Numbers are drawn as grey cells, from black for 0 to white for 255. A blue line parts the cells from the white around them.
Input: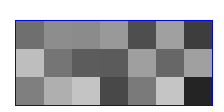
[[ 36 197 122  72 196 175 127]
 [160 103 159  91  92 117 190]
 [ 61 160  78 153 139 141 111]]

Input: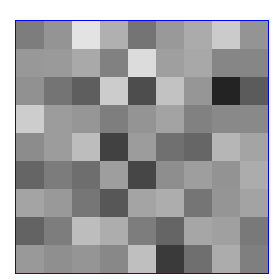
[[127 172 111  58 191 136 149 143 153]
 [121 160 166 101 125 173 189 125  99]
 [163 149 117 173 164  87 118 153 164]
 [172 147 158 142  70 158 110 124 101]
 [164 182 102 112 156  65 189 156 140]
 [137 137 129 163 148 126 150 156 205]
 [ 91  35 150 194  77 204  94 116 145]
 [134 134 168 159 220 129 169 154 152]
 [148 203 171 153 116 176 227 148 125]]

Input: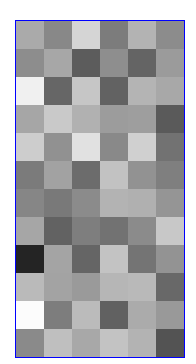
[[ 83 179 195 168 191 138]
 [153 171  97 187 125 252]
 [104 185 182 154 163 186]
 [147 116 195 101 164  36]
 [200 139 114 126  98 166]
 [149 176 179 139 121 134]
 [127 146 194 108 162 123]
 [114 208 137 225 145 205]
 [ 90 158 156 177 201 166]
 [168 180  98 198 102 240]
 [155 100 142  92 167 141]
 [140 179 124 213 136 170]]

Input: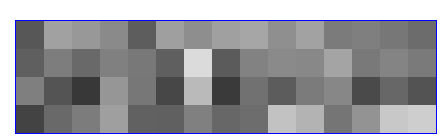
[[206 200 147 117 179 194 109 103 128  96  97 159 124 105  67]
 [ 83 103  74 135 123  92 113  58 186  71 119 150  56  84 127]
 [122 132 121 164 136 138 130  91 219  95 120 128 105 125  95]
 [108 119 127 123 162 143 166 160 142 159  93 138 152 161  87]]

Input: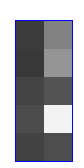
[[ 77  66]
 [243  76]
 [ 83  68]
 [149  56]
 [129  60]]

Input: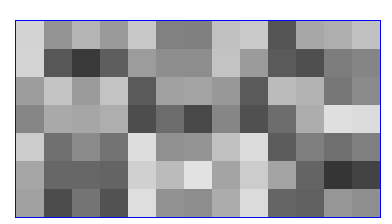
[[143 150  96 101 219 172 141 146 222  82 116  76 161]
 [ 67  53 100 164 204 164 226 187 208 100 103 103 166]
 [128 111 126  92 219 193 148 144 221 115 139 112 204]
 [220 223 173 109  80 134  72 108  77 174 166 169 134]
 [138 119 179 187  91 152 164 161  90 195 155 196 157]
 [133 125  79  90 155 195 141 142 156  94  57  87 212]
 [193 174 167  85 201 192 128 129 200 154 180 148 211]]
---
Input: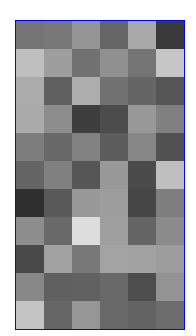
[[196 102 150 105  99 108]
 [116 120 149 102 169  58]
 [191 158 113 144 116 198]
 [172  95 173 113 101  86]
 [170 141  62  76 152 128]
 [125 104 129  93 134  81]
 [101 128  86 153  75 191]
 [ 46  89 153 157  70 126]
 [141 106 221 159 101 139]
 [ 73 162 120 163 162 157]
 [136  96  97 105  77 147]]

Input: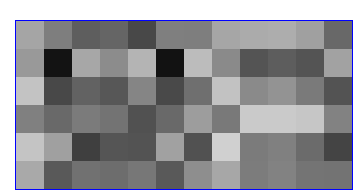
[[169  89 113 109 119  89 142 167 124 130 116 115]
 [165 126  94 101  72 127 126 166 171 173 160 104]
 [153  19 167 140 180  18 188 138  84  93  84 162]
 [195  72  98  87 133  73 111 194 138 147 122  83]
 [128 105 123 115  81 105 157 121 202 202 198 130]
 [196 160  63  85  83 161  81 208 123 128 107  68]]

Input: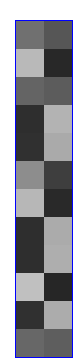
[[103  94]
 [112  86]
 [185  40]
 [100  92]
 [ 46 179]
 [ 48 170]
 [141  62]
 [183  41]
 [ 46 171]
 [ 46 174]
 [192  38]
 [ 48 172]]

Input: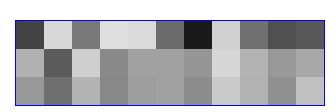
[[152 111 179 136 157 161 141 202 178 144 192]
 [ 67 216 121 223 218 107  25 208 112  80  88]
 [177  91 207 137 161 161 149 214 179 152 168]]

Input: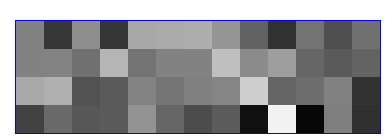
[[ 66 105  87  90 147 102  76  91  16 242   7 127  48]
 [130  55 142  54 168 170 174 149  98  49 115  79 112]
 [130 131 112 181 115 130 130 191 139 158 102  90  99]
 [169 176  82  90 131 117 128 133 207 101 109 129  50]]

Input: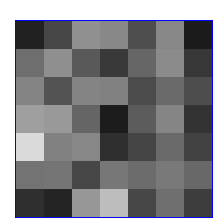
[[ 47  36 151 189  71 111  60]
 [ 33  70 144 136  78 135  27]
 [110 143  89  57 102 139  55]
 [132  83 132 129  75 105  77]
 [159 153 101  28  92 133  51]
 [218 129 135  47  69 105  66]
 [115 117  70 119 108 121 104]]
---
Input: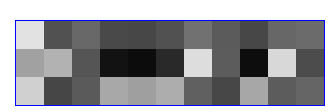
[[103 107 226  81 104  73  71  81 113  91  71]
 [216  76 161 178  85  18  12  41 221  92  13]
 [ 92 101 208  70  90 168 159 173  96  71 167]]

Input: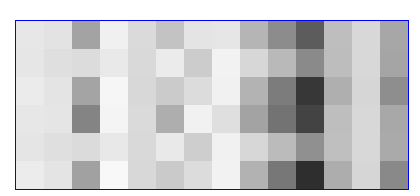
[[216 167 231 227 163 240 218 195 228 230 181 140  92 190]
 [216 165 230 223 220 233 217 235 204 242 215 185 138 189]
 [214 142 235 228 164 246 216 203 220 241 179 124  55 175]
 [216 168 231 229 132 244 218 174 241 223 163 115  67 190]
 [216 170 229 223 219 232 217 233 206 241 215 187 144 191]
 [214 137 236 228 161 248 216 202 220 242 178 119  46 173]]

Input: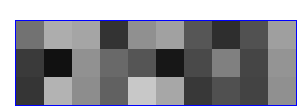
[[ 81 159 114 173 165  51 144 161  86  46]
 [ 69 148  58  17 145 105  85  23  73 128]
 [ 67 144  53 179 141  97 200 167  56  80]]

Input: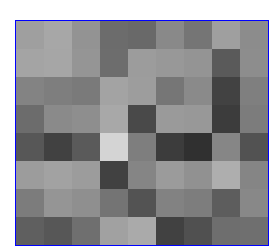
[[159 140 159 167 147 108 105 137 117]
 [ 90 141 164 166 149 109 156 152 148]
 [ 66 127 131 126 122 163 157 118 138]
 [ 60 124 108 138 142 168  73 154 152]
 [134  82  87  65  90 212 126  60  48]
 [174 133 156 162 156  65 133 155 145]
 [ 93 136 124 149 143 116  83 130 125]
 [110 111  95  87 111 161 170  65  80]]

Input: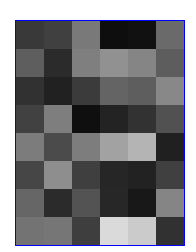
[[ 17 106  57  64 121  14]
 [133  93  94  43 127 145]
 [ 94 136  49  33  59 100]
 [ 50  81  65 126  15  35]
 [180  32 124  75 125 162]
 [ 34  64  70 142  63  38]
 [ 24 133 102  43  83  39]
 [203  49 115 118  62 218]]

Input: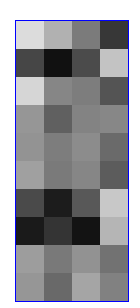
[[123  55 220 177]
 [ 75 195  70  17]
 [125  84 214 134]
 [131 135 150  96]
 [140 106 147 125]
 [134  92 160 122]
 [ 88 200  74  28]
 [ 19 181  26  52]
 [146 114 157 121]
 [165 129 150 105]]
